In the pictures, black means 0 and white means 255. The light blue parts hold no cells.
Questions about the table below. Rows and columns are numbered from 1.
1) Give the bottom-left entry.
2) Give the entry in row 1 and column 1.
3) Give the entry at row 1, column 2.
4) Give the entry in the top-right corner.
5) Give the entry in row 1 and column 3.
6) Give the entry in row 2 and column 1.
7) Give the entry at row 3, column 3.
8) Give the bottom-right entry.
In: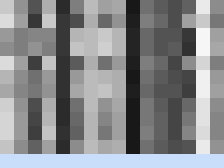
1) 195
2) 201
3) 146
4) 140
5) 83
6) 219
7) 133
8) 146

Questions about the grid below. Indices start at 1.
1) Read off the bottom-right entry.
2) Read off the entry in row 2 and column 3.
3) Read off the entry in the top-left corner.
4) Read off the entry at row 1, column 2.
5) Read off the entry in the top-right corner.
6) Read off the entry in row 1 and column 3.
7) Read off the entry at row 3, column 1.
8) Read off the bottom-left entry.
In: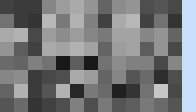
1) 85
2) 52
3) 65
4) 59
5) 72
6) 59
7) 170
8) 85

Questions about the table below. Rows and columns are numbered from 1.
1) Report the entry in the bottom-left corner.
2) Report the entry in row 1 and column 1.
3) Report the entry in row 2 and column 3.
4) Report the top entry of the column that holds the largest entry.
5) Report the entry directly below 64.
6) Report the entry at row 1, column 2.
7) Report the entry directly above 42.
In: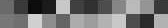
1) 119
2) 106
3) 208
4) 12
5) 171
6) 57
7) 149

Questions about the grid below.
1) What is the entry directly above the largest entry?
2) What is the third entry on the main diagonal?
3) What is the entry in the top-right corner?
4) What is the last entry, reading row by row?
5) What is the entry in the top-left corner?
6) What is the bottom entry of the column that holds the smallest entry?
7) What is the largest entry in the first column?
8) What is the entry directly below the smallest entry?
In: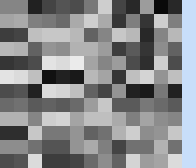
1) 178
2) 191
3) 40
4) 219
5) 133
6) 164
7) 227
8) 206

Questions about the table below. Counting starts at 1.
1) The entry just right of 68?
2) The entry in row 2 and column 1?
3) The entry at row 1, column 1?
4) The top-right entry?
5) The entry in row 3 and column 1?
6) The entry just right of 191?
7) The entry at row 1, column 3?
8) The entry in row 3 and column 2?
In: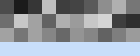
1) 90
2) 110
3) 76
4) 118
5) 162
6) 62
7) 54
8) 118

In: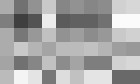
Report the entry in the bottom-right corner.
105
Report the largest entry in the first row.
215
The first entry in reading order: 172
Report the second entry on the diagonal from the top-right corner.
251
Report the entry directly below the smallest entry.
119
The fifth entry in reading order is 134
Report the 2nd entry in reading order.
113
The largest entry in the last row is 244
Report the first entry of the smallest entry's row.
126
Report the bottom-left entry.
187
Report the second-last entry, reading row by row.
105
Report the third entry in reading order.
146
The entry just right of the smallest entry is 83
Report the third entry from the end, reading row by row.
228
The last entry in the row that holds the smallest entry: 251

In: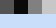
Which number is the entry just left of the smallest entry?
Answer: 83
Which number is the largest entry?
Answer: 199
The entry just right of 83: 9

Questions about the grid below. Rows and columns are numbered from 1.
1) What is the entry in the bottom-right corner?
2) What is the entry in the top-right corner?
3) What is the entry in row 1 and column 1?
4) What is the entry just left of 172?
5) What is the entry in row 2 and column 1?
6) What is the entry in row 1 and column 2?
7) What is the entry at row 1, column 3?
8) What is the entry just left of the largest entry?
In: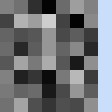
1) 143
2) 129
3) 129
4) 121
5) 66
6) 113
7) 47
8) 158

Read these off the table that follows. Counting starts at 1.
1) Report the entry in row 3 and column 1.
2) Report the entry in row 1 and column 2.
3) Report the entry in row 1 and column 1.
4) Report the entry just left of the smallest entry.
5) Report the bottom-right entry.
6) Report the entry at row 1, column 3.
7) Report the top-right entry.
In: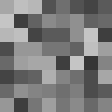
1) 183
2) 191
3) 167
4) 197
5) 132
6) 183
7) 90

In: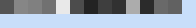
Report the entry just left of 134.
84
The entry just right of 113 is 233
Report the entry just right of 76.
35
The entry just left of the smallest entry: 76

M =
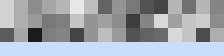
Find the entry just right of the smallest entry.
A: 126
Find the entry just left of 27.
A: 166
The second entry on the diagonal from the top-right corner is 204
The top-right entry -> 133
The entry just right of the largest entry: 190
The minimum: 27
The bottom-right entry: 174
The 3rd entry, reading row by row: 140
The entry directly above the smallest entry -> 154
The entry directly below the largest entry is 197
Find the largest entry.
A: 231
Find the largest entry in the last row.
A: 217
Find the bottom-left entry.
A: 91
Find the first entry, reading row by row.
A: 211
